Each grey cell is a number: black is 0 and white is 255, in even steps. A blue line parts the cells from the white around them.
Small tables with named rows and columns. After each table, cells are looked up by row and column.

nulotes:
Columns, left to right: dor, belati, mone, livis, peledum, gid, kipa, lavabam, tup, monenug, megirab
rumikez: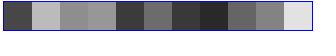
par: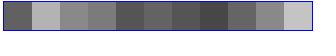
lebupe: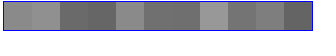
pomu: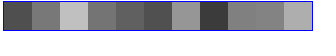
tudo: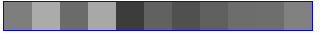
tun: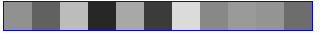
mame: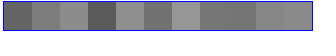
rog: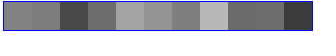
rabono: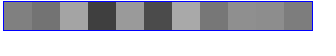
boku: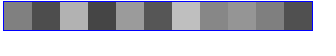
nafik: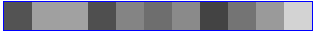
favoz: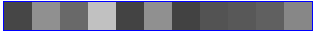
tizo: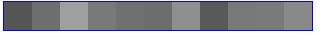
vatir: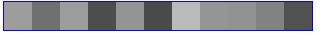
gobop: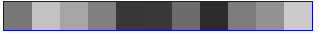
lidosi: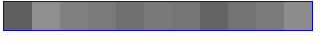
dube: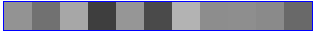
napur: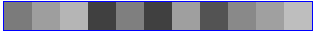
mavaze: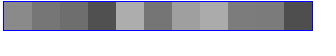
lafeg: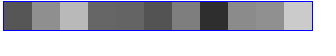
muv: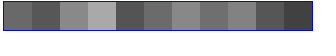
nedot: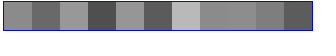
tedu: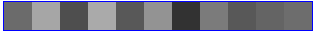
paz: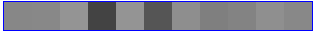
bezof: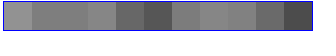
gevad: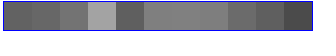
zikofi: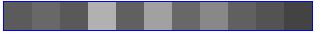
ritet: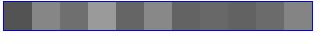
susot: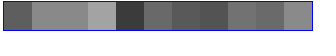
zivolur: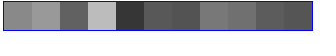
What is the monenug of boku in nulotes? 127
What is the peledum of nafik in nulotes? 132
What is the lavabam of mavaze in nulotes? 171
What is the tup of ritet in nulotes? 98
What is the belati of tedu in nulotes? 166
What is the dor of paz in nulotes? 135
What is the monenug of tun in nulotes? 148
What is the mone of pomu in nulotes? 192
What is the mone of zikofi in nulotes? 89
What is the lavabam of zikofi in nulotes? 136
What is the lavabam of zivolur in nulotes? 120
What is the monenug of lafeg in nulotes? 144
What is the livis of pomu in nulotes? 116
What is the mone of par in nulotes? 137

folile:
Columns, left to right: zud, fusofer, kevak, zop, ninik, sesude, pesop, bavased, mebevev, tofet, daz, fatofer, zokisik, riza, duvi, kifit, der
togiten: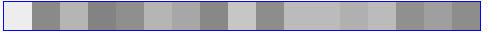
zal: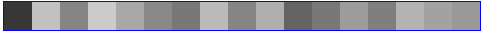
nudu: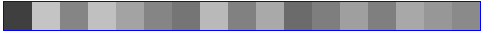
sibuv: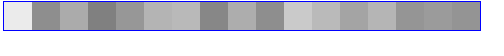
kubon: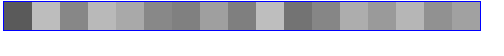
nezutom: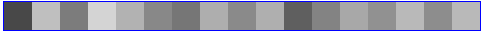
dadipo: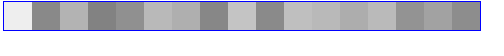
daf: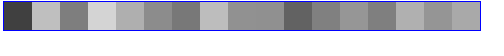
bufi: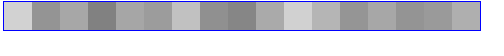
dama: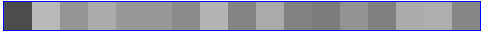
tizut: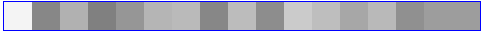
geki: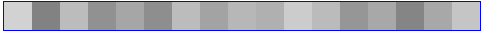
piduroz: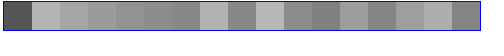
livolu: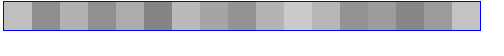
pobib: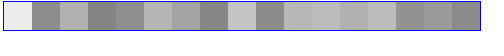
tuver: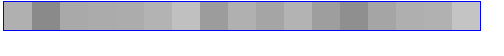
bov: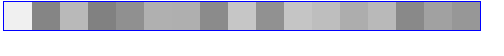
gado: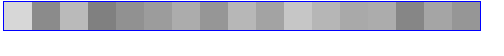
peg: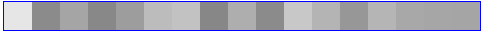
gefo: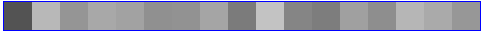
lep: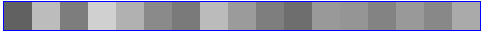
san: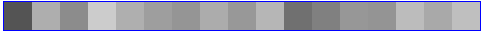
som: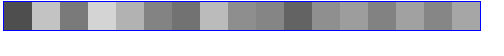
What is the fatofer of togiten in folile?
187
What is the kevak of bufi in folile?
167
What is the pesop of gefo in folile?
146
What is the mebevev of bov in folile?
198
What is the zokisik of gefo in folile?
160
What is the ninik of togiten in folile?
143
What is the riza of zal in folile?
127
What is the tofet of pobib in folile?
139
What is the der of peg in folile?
165
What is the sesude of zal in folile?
137
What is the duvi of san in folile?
188
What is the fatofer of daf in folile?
128
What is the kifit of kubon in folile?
145
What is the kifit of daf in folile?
149
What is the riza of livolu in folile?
156
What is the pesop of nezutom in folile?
118
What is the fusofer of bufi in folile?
148
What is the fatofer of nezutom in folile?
131
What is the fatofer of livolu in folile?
183

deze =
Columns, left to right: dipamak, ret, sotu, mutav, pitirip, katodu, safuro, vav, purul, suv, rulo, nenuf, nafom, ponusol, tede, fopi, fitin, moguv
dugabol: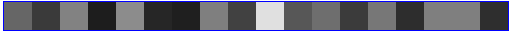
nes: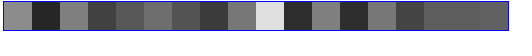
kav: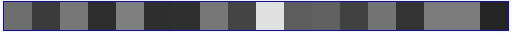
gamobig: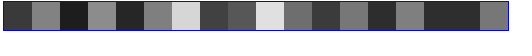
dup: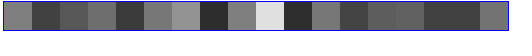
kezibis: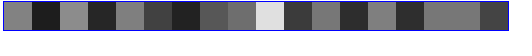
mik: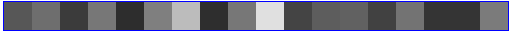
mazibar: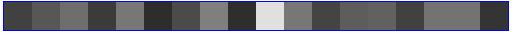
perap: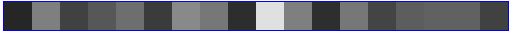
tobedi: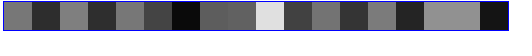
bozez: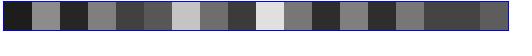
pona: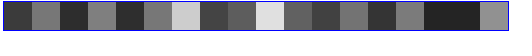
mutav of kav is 45
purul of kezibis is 110
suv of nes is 224
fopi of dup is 65
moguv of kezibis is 68
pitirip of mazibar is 119
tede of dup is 97
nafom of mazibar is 93
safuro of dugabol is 31
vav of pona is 68
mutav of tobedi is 46
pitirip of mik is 45
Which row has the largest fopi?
tobedi

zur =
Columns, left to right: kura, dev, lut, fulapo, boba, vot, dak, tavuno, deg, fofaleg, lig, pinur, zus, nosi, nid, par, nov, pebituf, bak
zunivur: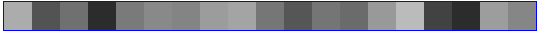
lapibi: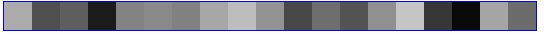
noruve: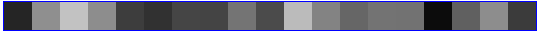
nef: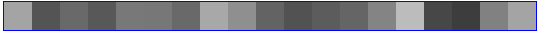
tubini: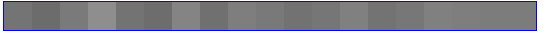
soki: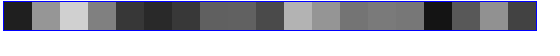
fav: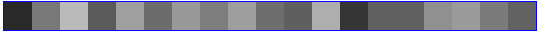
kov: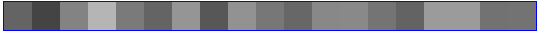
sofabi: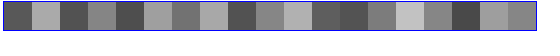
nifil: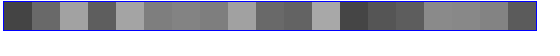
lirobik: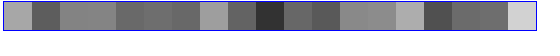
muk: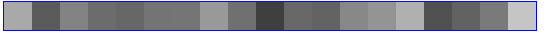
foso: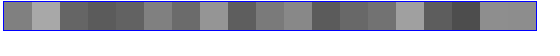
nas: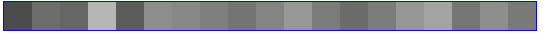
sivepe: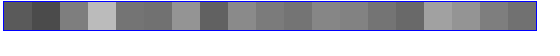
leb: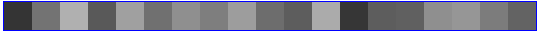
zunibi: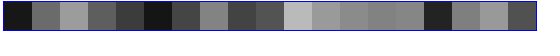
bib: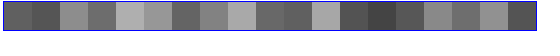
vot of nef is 119
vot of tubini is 109
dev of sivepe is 75
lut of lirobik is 131
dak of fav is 153
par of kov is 155
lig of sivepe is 116
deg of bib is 169
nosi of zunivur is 153
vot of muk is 116
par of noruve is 12
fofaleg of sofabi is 134
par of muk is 80
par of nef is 71
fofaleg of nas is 132
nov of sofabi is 73

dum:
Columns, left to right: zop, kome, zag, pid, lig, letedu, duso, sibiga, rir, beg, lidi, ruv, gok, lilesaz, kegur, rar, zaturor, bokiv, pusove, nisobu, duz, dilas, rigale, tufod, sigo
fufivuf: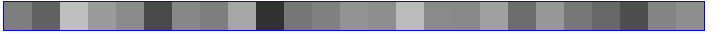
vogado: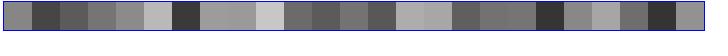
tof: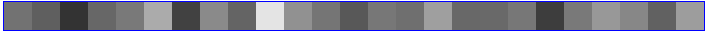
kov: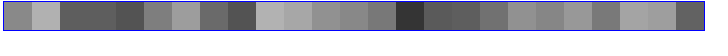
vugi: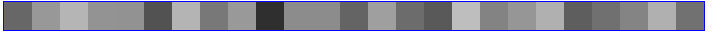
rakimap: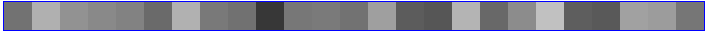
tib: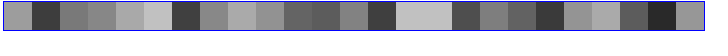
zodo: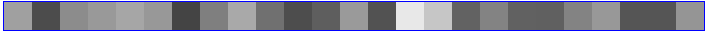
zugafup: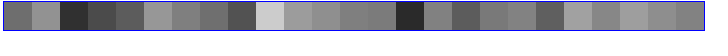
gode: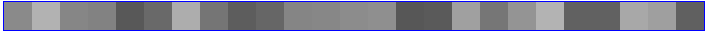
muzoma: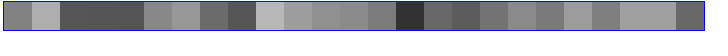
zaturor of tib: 78
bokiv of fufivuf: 160
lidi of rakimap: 119
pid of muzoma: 85
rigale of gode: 168
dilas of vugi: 112
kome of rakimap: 176
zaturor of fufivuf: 136
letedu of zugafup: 151
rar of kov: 90
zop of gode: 138
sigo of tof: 157
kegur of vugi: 108
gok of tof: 88
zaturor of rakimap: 180
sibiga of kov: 106

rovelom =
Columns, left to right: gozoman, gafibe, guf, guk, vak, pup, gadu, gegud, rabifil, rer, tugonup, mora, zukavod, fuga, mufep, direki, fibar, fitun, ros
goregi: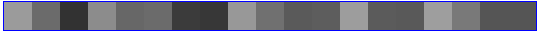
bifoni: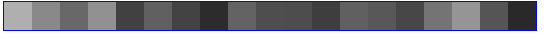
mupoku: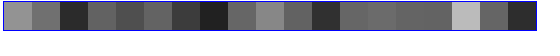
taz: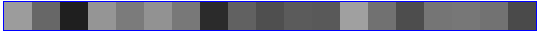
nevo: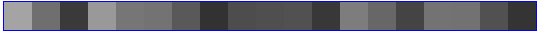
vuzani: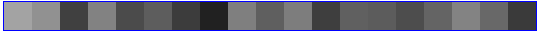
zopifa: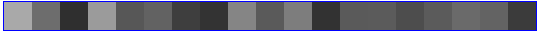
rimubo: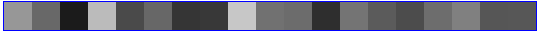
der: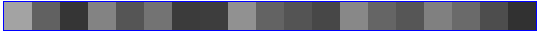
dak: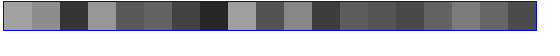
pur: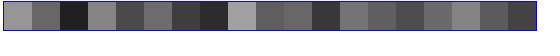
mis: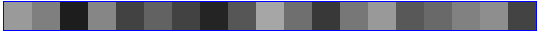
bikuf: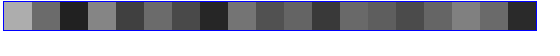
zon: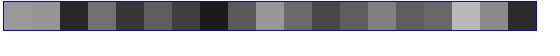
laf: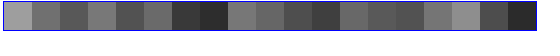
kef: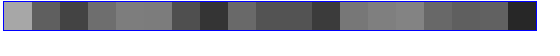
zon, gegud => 27
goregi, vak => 103
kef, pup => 124
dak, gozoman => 161
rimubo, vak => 74
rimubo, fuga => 91
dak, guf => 53
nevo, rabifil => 77
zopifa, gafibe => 109
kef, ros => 39
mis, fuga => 153
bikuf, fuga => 94
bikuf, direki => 101
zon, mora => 72
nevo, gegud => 50
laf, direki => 117

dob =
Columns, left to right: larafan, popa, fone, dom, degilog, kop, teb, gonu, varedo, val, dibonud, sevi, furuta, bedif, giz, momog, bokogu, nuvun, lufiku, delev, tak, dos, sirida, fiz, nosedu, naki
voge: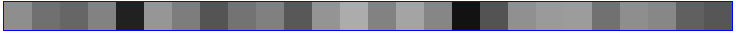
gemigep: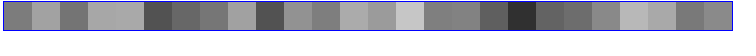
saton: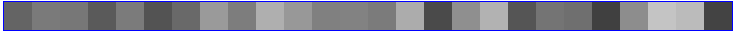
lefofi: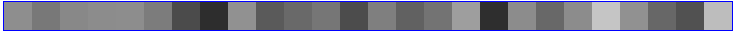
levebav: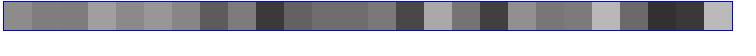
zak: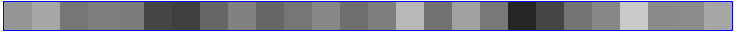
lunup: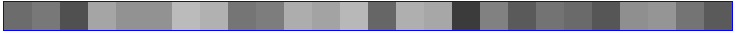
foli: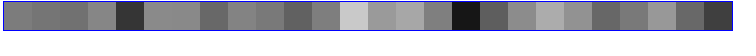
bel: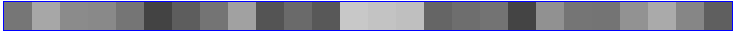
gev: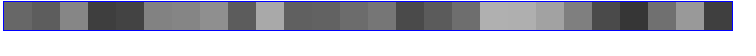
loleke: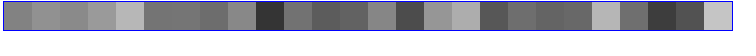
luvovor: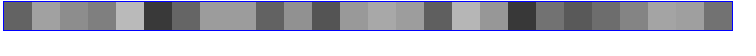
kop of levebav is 151
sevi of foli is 126
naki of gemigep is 138
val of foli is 121
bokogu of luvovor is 182
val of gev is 169
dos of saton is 64
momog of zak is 113
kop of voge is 150
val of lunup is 125
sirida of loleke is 111
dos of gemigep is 137
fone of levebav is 125
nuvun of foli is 94
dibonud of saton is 152
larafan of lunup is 108
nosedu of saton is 187
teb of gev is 133

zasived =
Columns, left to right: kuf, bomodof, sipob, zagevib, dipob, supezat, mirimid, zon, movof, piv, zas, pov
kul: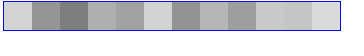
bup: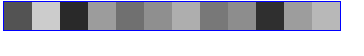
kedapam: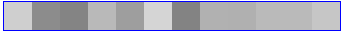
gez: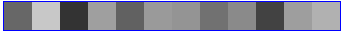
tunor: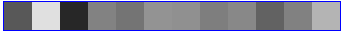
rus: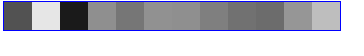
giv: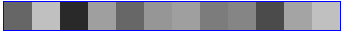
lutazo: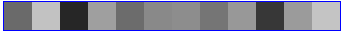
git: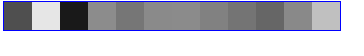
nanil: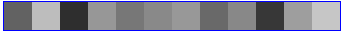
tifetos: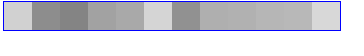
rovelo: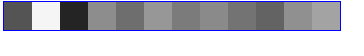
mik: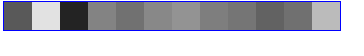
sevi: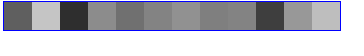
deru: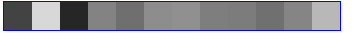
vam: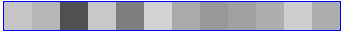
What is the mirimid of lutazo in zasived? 141
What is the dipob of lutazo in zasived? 108
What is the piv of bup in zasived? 47
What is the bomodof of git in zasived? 230
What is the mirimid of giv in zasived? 159
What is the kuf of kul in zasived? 212
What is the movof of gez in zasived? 138
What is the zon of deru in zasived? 126
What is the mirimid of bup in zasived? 174
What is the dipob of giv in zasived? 103
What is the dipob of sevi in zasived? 112
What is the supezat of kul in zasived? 210
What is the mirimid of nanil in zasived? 152
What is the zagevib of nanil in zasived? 151
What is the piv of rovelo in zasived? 99
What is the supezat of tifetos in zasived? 213
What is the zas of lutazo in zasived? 155
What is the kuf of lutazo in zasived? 106

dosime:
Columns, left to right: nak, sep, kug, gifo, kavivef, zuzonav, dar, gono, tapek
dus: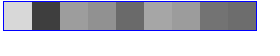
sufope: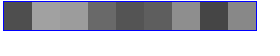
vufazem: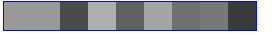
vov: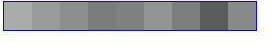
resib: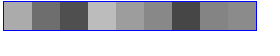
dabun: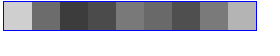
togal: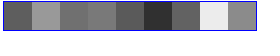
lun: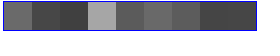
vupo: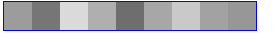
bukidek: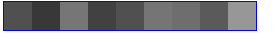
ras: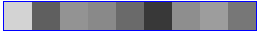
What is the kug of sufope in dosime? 156
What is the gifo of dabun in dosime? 75
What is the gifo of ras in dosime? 137
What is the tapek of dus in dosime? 109
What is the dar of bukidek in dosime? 110
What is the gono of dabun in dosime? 122
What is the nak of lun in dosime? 106
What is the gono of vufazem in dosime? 120
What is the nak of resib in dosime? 171
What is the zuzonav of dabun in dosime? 105
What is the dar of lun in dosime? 92
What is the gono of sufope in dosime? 69
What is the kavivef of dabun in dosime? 121
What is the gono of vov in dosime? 91
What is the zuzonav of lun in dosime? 105
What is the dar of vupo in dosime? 201
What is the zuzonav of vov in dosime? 148
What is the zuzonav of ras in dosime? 56

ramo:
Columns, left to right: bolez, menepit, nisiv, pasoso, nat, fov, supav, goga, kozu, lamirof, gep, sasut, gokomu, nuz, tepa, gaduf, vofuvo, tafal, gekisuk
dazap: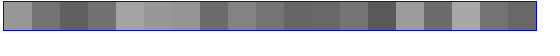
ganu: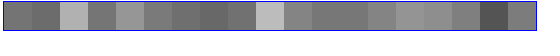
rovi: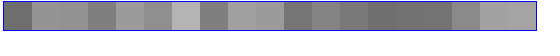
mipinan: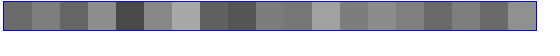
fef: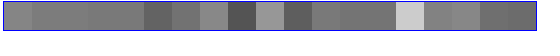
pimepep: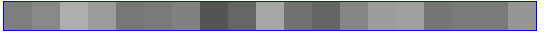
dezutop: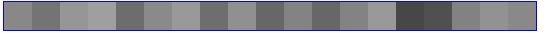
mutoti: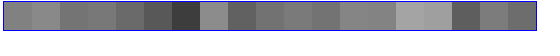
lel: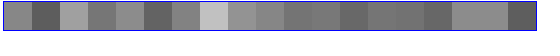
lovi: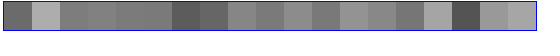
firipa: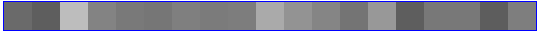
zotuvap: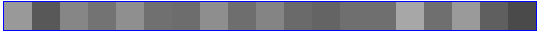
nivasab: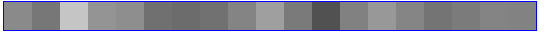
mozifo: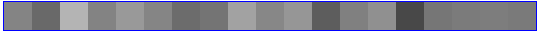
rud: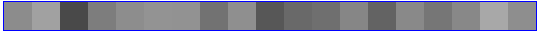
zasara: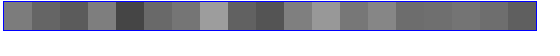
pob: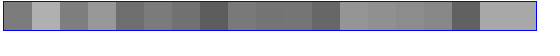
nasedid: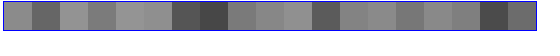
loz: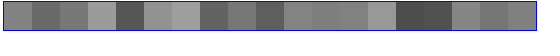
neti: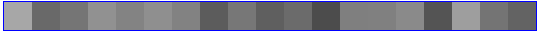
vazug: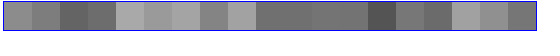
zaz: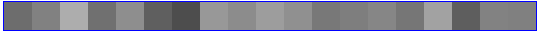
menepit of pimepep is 136
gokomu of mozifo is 128
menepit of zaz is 129
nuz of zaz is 134
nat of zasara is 69
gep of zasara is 127
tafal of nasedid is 75
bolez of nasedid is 139
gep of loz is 131
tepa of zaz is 118
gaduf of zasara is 111
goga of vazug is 132
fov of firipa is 118
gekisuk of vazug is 118

